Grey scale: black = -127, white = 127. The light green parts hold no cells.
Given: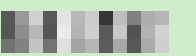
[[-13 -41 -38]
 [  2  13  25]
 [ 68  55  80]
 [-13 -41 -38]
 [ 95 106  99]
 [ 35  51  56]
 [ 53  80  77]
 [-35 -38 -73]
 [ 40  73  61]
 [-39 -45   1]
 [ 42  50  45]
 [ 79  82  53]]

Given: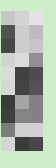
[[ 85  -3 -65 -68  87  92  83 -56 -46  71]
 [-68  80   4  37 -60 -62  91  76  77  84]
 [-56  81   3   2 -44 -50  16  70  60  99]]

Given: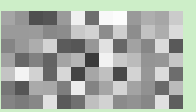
[[  4  -9  68  33   5  26  37]
 [ -4 -42 115 -24  25  26  20]
 [  7  42  82   1  45  27 -48]
 [ 97  40 -26 -28  83   8 -42]
 [-37  -1  87  36 -36  12  26]
 [-15 108 -59  53 -41  72 112]
 [ 63   3  38 -69  23  82 -17]
 [ 82  37  64 114  97  12 120]
 [ 11  84 -55  72 -24  78 124]
 [ 18  35  83  59  34  13  25]
 [  7  17  23  20   6  66  46]
 [ 96 -21  91  22  91  45  38]
 [-33  59 -18  70 -38  91  75]]

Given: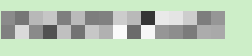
[[  0  11]
 [ 90  -9]
 [ 10  56]
 [-46  70]
 [ 64  -1]
 [-12  58]
 [ 71  -2]
 [ 49   0]
 [122  76]
 [-20  57]
 [118 -74]
 [ 22 105]
 [ 13 100]
 [ -4  77]
 [ 44  -2]
 [ 41  22]]

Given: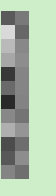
[[  4 -39 -51  47   8 -86 -21 -71  39  58  89 -37]
 [-16  13 -17  21 -11   3   5   5  13   8 -24  -6]]

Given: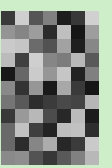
[[  10  -22  -22  -71  -10    9 -103   59   74   20  -69]
 [  14  -83   66   25  -38  -76  -24  -63   69    5   79]
 [ -44    6  -64   56  -82   22   75   79  -20   29  -42]
 [ -72   44  -92  -51  -68 -101   22    6  -45  -84    0]
 [ -38  -88   61  -87  -54   40   70   -3   34   63  -98]
 [   1  -68   65   59  -59  -69  -93   56  -96 -105  -71]
 [  56   74  -81  -99   54 -105    0  -38    7   29   80]]

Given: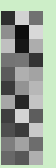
[[ -23   -1  -49  -65   39  -68  -36  -11   64   14  -82]
 [ -40   34  -68   84  -89   19   47   -9 -104 -113   82]
 [  47  -18   73  -34   68   55   35  -76   45   88  -14]]

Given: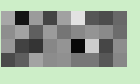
[[ -53   24   14   39]
 [ -33  -61   35 -107]
 [  35  -75  -32   27]
 [  12    7   27  -59]
 [  16   20  -10   33]
 [  -8 -119    8   98]
 [  -8   76   20  -41]
 [ -40  -57   10  -51]
 [   7   13  -19  -23]]

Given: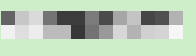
[[113 -27]
 [ 94  71]
 [109  90]
 [ 59 -11]
 [ 59 -67]
 [-72 -67]
 [-12  -4]
 [ 25 -52]
 [ 87  38]
 [ 51  68]
 [ 80 -57]
 [ 84 -47]
 [118  50]]
